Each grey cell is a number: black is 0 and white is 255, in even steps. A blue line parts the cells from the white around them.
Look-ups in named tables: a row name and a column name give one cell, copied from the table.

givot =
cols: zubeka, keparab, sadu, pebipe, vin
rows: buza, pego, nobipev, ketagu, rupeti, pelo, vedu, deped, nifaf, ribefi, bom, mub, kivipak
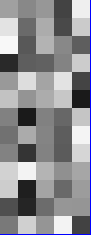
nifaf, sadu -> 130
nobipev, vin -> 94
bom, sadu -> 164
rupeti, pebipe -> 227
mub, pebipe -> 150
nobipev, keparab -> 88
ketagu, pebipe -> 131
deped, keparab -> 171
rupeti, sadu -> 164
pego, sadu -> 172
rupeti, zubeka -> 153
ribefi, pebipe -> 144
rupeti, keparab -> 221

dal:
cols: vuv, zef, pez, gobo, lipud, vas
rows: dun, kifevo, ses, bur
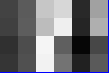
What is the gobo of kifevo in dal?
239
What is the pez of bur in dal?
242
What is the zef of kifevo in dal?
93
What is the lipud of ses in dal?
6
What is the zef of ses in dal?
77
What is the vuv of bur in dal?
53
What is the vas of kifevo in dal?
175
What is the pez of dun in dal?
198
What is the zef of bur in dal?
80
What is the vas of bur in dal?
90
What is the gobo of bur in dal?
115
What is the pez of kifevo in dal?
188
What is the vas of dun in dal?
161
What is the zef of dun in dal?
91
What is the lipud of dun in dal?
41
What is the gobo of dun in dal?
215
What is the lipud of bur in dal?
33
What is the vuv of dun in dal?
67
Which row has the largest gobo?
kifevo

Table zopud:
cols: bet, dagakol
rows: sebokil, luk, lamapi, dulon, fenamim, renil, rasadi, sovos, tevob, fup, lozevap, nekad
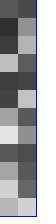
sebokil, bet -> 88
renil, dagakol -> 194
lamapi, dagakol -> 180
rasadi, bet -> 164
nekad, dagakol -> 209
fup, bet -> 165
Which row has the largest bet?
sovos

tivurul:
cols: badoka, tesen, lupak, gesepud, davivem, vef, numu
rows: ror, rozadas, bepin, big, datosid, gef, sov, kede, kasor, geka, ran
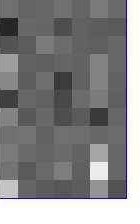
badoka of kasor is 122
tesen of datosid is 94
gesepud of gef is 72
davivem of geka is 96
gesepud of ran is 87
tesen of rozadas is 104
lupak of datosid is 110
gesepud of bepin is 107
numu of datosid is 98
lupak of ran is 91
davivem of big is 99
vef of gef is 123

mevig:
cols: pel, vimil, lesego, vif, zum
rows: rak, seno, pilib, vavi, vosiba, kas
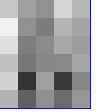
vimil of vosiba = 52
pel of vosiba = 209
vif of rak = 213
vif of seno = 180
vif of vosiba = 57
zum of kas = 150
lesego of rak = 145
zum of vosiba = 135
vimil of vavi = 119
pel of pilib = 223
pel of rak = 198
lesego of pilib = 139
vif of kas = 108
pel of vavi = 193
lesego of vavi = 135
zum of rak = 181
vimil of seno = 145
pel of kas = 178
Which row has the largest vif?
rak

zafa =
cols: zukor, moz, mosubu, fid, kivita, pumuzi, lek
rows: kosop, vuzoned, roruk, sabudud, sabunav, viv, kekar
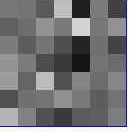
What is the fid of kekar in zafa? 59
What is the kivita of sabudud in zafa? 22
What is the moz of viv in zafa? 113
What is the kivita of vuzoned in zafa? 212
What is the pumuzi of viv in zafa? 93
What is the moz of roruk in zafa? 93
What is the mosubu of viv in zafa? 116
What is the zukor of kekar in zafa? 180
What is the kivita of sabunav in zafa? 133
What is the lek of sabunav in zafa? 135
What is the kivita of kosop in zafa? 31
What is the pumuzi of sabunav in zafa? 108
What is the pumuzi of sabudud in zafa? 116
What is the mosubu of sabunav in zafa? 188
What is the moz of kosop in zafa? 116

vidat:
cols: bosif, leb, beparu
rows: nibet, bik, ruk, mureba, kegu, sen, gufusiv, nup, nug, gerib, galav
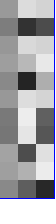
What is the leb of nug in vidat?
77
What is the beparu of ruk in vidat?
211
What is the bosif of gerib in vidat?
159
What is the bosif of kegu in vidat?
137
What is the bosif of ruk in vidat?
151
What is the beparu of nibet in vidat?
211
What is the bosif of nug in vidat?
163
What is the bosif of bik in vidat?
125
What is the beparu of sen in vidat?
212
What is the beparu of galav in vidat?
40
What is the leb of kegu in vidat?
36

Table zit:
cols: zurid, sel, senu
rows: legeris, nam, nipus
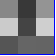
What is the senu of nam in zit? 207
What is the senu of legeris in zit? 148
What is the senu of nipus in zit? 100
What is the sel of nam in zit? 68
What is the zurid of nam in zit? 203
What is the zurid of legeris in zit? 135
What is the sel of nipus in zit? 101
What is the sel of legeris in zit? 56
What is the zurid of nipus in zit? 85
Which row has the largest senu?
nam

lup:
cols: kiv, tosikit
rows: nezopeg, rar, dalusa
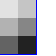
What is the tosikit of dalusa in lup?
34
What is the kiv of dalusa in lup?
99
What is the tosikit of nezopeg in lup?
197
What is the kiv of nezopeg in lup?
226
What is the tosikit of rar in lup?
134
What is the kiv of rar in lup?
178

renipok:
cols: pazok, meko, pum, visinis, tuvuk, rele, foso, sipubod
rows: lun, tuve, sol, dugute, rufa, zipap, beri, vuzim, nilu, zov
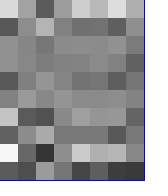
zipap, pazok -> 130
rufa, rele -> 118
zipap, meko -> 154
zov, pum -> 155
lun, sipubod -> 175
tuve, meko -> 141
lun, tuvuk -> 206
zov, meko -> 78
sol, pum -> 119
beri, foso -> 151
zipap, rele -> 138
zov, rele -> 94
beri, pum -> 81
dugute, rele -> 138
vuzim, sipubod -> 120
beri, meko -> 90
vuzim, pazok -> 96
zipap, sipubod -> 131
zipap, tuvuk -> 139
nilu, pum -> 53

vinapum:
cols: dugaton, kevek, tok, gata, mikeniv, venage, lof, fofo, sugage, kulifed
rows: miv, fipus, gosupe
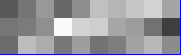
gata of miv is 103
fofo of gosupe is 162
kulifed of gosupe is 140
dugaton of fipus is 118
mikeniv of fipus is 211
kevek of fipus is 123
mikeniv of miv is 142
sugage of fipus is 114
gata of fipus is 250
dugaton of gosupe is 108

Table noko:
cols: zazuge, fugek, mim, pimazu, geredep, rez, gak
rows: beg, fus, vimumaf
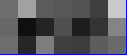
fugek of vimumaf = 38
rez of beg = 62
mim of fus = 36
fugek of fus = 15
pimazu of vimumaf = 64
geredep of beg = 82
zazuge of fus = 103
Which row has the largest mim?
vimumaf

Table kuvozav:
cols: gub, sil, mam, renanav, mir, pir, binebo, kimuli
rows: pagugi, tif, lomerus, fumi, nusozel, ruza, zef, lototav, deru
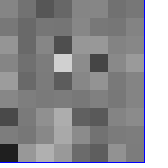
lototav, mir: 139
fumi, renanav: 208
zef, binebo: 132
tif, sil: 105
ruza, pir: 128
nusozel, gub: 156
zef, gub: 73
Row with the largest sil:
deru

